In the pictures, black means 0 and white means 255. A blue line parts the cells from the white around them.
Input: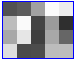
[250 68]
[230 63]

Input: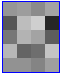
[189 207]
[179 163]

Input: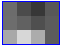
[97 79]
[215 172]

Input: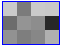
[148 141]
[126 135]

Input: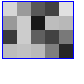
[204 24]
[204 95]

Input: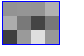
[121 68]
[154 223]

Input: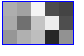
[112 196]
[176 190]

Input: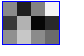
[178 7]
[199 139]

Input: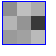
[148 57]
[161 186]
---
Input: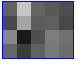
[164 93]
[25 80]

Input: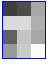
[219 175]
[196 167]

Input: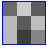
[90 189]
[60 133]

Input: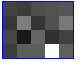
[125 53]
[25 101]

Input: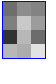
[201 156]
[184 108]

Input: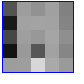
[162 163]
[158 152]
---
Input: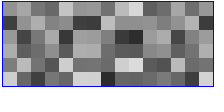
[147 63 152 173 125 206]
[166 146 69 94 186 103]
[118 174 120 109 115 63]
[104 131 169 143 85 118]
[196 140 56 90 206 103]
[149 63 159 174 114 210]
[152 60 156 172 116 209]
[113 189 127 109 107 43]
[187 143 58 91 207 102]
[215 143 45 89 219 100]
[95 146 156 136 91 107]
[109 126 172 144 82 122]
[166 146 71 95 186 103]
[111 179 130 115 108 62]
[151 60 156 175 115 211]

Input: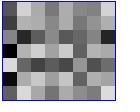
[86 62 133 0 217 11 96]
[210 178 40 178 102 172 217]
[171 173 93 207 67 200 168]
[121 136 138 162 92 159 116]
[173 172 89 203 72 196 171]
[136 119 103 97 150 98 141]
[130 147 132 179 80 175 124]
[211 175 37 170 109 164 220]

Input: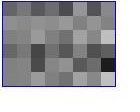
[101 143 128 103 129 130]
[119 138 132 120 132 132]
[89 145 154 70 75 155]
[109 141 128 113 134 128]
[76 152 113 87 146 114]
[150 129 162 130 89 162]
[84 148 135 80 108 136]
[137 131 191 95 28 191]

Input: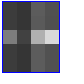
[60 60 125 60 60]
[53 53 65 53 53]
[92 90 176 92 92]
[81 80 217 81 81]

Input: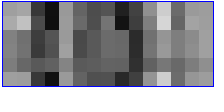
[159 170 129 131 125 159]
[165 193 112 114 103 157]
[56 75 61 58 89 56]
[15 14 84 81 97 17]
[153 155 154 160 132 154]
[100 106 73 74 90 99]
[77 78 89 89 93 80]
[84 116 107 107 99 81]
[32 19 104 105 98 41]
[66 62 43 44 48 64]
[144 127 113 116 97 148]
[205 214 149 153 119 205]
[107 101 126 126 105 108]
[154 163 139 142 125 150]
[157 158 160 160 143 157]

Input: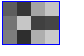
[93 116 125]
[54 198 46]
[164 64 174]
[196 70 202]

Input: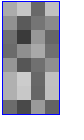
[171 145 111 107 150 176 176 108]
[197 90 58 143 86 204 200 73]
[105 117 151 169 112 104 102 154]
[192 138 102 112 143 192 191 99]

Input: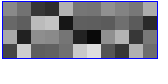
[137 104 168 69]
[114 94 33 206]
[54 187 142 94]
[45 195 138 97]
[178 22 117 112]
[118 95 34 201]
[116 94 9 222]
[144 91 144 85]
[131 111 179 54]
[120 91 55 177]
[172 41 120 109]
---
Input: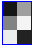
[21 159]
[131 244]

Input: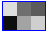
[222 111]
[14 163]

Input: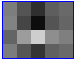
[125 84]
[130 69]

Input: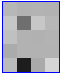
[183 178]
[198 111]

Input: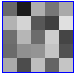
[105 27]
[178 212]

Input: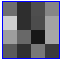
[110 46]
[207 46]
